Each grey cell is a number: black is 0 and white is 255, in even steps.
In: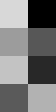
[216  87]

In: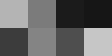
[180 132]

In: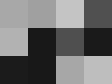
[168  24 167]

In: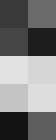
[57 29]

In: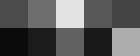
[75 27]

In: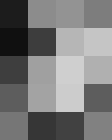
[ 28  61 207  93]

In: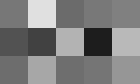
[119  65 110]

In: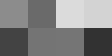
[140 116]
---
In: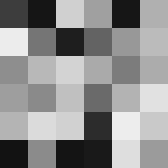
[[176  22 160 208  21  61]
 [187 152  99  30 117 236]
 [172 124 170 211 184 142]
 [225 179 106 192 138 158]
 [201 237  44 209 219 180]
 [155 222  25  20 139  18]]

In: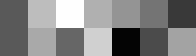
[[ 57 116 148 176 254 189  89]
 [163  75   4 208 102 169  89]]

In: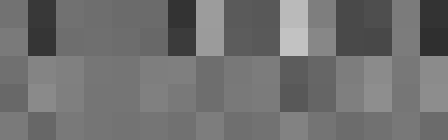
[[ 51 123  78  73 126 186  88  90 156  51 107 107 110 113  56 114]
 [ 47 124  72  73 135 194  89  92 155  59 104 109 111 110  53 122]
 [139 120 139 125 102  92 124 120 110 127 126 117 118 128 132 112]
 [141 118 142 127 101  88 123 121 110 121 128 117 117 127 138 104]
 [107 120 113 108 116 130 114 111 125 113 117 115 117 121 103 122]]

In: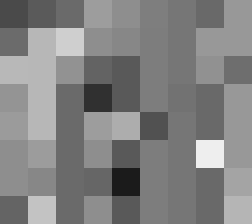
[[152 105 118 126 142 157 106  90  74]
 [152 152 118 125 135 142 207 183 107]
 [110 145 118 125  89  99 146 183 184]
 [152 105 114 125  89  48 106 183 148]
 [152 105 118  81 173 157 106 183 155]
 [152 238 118 125  89 142 106 156 142]
 [164 105 118 125  27 102 106 135 142]
 [181 105 118 125  89 142 106 195 100]]

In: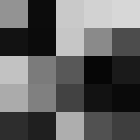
[[215 210 201  12 147]
 [ 76 138 198  11  18]
 [ 26   6  88 123 194]
 [ 10  18  66 128 171]
 [ 62  81 174  31  45]]

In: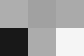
[[170 161 174]
 [245 172  24]]

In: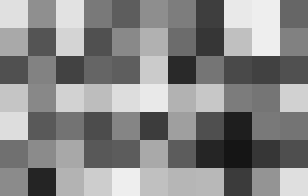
[[102 238 233  62 125 142  93 121 226 143 224]
 [129 238 192  54 108 177 137  80 212  84 169]
 [ 80  65  73 117  41 203  94 101  66 130  80]
 [209 117 124 199 178 233 221 189 210 136 197]
 [116 121  30  79 159  60 133  76 115  89 221]
 [ 78  54  21  37  92 169  92  88 168 139 112]
 [223 148  59 184 182 192 238 205 179  36 139]]

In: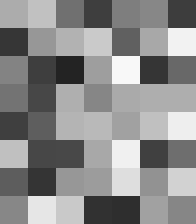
[[ 61 135 126  62 112 193 172]
 [242 168  96 202 178 151  54]
 [104  53 248 158  35  62 131]
 [174 174 170 134 175  71 115]
 [238 192 161 185 180  94  63]
 [110  64 240 168  72  71 192]
 [210 146 222 156 151  52  93]
 [134 161  46  49 201 230 135]]
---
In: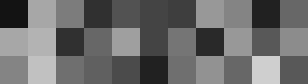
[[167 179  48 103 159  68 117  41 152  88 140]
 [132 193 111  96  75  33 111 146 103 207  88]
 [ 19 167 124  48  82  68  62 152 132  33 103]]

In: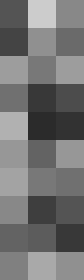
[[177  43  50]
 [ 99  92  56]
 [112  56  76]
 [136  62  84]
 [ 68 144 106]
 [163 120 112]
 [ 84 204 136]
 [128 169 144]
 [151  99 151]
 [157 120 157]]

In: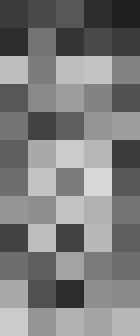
[[169  80  44 143 137]
 [ 44 117  52  74  59]
 [ 66 189  66 183  95]
 [ 59  74  87  44  30]
 [117  66  95 149 157]
 [110 195 123 215  87]
 [ 87 137 157 131  80]
 [110  95 163 123 110]
 [203 149 177 163 183]
 [189 123 189 195 131]
 [149 143 195 177 117]
 [ 95 169 203 183  59]]

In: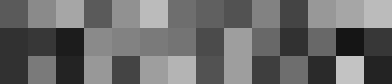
[[ 49  55  28 138 130 122 116  75 158 104  49 104  21  55]
 [ 49 122  35 152  68 158 180  82 158  62 110  42 195  35]
 [ 90 138 166  90 145 187 110  96  82 130  68 152 166 187]]

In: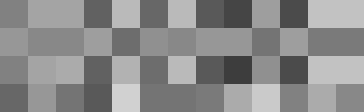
[[103 151 116  89 209 116 116 122 171 202 129 171 136]
 [151 136 136 158 109 144 136 151 151 116 158 122 122]
 [129 164 164  97 186 103 186  89  69 158  75 194 194]
 [129 164 171  97 178 109 186  89  61 144  75 194 194]]

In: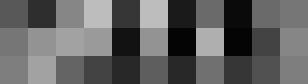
[[126 162 100  67  40  94  40 112  54  81 126]
 [ 88  46 134 189  54 189  26 106  10 106 118]
 [118 147 162 154  18 147   4 175   4  67 134]]
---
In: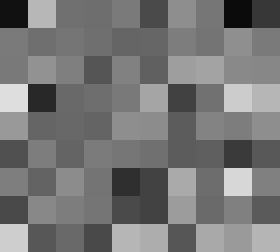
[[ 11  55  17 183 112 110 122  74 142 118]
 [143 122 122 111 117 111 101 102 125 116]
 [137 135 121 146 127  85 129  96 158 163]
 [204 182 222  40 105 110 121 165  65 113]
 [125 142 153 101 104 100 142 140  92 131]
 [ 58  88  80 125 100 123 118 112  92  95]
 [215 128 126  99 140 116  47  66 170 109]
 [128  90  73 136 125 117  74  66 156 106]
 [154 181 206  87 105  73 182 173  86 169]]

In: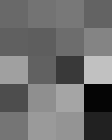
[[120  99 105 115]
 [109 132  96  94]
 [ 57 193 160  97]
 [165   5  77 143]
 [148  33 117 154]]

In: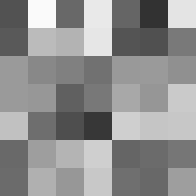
[[ 50 228  82 250 104 233 101]
 [ 80 121  89 187 179 230  84]
 [154 144 154 136 128 113 153]
 [150 202 154 151  96 120 168]
 [197 199 193 110  78  55 207]
 [107 118 105 158 180 207 101]
 [104 158 107 176 151 200 111]]

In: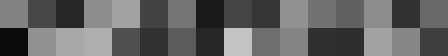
[[ 50 104 131  71  39 141 162  67 117  26  68  53 146 114  97 140]
 [135  62  11 146 168 174  80  50  91  38 195 110 133  48  46 162]]

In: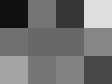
[[ 54 222  16 117]
 [104 135 112 104]
 [130  72 165 117]]

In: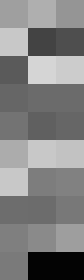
[[175 149 159]
 [ 67  78 200]
 [213 204  90]
 [107 107 102]
 [ 96 102 115]
 [200 194 172]
 [125 129 200]
 [108 120 109]
 [138 158 127]
 [  3   3 122]]

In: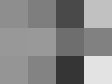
[[ 73 193 142 126]
 [110 129 152 153]
 [ 53 227 149 131]]
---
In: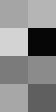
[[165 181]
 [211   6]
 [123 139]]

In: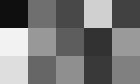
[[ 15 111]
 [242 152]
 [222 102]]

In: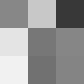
[[135 200]
 [228 119]
 [241 113]]

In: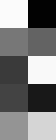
[[251   2]
 [119  99]
 [ 58 249]]

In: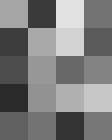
[[165  58]
 [ 60 169]
 [ 77 151]]

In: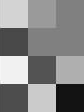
[[211 154]
 [ 72 128]
 [241  83]]
